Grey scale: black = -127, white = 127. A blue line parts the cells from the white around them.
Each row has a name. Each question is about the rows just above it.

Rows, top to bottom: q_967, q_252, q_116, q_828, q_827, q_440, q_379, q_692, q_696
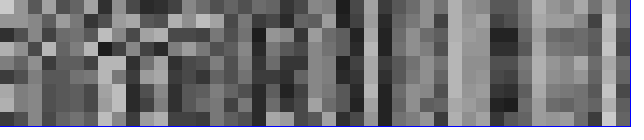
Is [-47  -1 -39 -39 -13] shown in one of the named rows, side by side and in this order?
yes
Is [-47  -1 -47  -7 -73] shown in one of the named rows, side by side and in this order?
no
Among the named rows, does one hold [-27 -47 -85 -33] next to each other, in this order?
yes

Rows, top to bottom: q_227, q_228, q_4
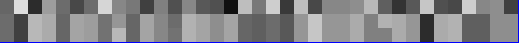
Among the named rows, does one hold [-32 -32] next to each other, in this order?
yes
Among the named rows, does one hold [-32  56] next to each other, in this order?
no
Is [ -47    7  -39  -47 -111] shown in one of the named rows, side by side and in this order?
yes
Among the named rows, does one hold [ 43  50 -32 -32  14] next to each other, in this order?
yes
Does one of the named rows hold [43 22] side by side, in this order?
yes

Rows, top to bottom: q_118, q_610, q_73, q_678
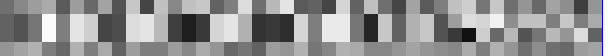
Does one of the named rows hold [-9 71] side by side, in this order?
yes
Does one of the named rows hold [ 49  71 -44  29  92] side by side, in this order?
yes

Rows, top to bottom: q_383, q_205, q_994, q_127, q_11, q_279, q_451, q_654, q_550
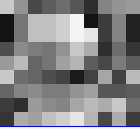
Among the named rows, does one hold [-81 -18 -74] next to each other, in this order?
yes
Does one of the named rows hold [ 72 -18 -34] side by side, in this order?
no
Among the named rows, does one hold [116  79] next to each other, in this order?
no
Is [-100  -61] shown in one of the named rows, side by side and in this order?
yes
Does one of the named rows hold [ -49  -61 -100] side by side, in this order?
yes
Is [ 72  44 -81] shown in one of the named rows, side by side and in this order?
yes
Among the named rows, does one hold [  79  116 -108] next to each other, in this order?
yes

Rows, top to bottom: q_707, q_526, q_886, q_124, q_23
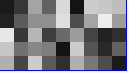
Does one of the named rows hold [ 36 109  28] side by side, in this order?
yes
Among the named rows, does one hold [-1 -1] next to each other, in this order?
no

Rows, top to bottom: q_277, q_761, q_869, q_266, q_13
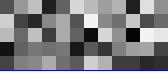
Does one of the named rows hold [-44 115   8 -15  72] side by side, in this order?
yes
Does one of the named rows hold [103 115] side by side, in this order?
no
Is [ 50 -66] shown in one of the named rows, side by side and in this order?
yes
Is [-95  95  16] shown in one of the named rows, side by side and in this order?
yes

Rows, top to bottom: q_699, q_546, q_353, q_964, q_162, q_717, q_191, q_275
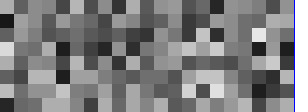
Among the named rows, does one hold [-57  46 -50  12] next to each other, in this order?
no
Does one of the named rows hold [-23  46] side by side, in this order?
yes
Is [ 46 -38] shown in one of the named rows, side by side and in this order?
yes
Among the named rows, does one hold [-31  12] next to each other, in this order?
yes
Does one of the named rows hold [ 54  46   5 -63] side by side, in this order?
no
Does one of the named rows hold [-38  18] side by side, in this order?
yes

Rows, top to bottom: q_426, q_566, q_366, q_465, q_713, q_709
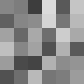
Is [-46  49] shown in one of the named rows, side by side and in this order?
yes
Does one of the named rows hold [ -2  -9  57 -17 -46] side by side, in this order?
no
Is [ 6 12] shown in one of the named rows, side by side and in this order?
yes

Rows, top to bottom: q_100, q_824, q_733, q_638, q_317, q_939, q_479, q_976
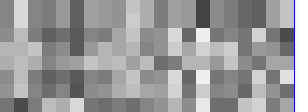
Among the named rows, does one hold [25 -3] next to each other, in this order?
no
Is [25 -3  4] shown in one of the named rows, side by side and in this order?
no
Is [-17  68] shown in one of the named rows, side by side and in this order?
yes
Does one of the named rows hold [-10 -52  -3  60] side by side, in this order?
yes
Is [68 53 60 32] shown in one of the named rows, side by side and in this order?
yes
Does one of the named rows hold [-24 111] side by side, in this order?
yes
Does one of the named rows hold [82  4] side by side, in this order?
no

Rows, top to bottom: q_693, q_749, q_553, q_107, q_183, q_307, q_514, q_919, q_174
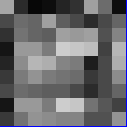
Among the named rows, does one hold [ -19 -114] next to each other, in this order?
yes
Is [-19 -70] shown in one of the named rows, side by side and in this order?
yes
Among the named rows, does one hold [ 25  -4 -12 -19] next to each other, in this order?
no
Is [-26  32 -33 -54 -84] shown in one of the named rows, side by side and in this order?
yes
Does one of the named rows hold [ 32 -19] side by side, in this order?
yes

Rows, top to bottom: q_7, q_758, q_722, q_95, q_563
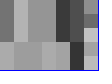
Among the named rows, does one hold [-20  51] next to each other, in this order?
no
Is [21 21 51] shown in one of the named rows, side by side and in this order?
no
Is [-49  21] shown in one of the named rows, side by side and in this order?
no
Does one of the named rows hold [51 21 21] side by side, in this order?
yes
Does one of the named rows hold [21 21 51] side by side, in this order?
no
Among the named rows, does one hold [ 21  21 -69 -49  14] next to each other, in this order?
yes
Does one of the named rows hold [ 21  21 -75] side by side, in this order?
no

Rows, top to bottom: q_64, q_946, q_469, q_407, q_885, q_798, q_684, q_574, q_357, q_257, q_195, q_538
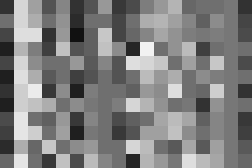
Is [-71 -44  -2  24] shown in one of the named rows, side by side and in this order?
no
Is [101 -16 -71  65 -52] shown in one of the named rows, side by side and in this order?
yes
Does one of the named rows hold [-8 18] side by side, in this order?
no
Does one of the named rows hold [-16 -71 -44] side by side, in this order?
yes
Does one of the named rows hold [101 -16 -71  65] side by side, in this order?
yes

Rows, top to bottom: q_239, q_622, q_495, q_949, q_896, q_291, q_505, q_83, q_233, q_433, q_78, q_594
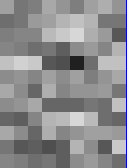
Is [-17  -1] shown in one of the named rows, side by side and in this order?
no
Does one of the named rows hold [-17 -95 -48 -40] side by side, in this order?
no
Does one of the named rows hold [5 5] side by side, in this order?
yes
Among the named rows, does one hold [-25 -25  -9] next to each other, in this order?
yes
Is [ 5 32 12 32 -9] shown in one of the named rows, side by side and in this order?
no

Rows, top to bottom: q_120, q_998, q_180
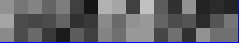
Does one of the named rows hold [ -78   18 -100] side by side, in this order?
no
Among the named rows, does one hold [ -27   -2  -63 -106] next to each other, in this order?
yes
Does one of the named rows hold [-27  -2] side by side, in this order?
yes

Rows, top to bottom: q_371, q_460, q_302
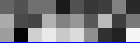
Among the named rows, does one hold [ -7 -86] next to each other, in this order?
no
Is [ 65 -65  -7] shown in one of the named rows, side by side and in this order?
no
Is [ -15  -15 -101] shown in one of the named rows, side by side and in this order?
yes
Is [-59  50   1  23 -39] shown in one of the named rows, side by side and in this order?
yes
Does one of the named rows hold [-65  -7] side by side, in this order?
yes
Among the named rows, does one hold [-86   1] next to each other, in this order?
no

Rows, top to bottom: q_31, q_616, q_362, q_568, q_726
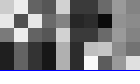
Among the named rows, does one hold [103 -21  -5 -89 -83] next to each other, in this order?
no
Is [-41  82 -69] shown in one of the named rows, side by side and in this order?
yes
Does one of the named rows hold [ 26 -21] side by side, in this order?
no

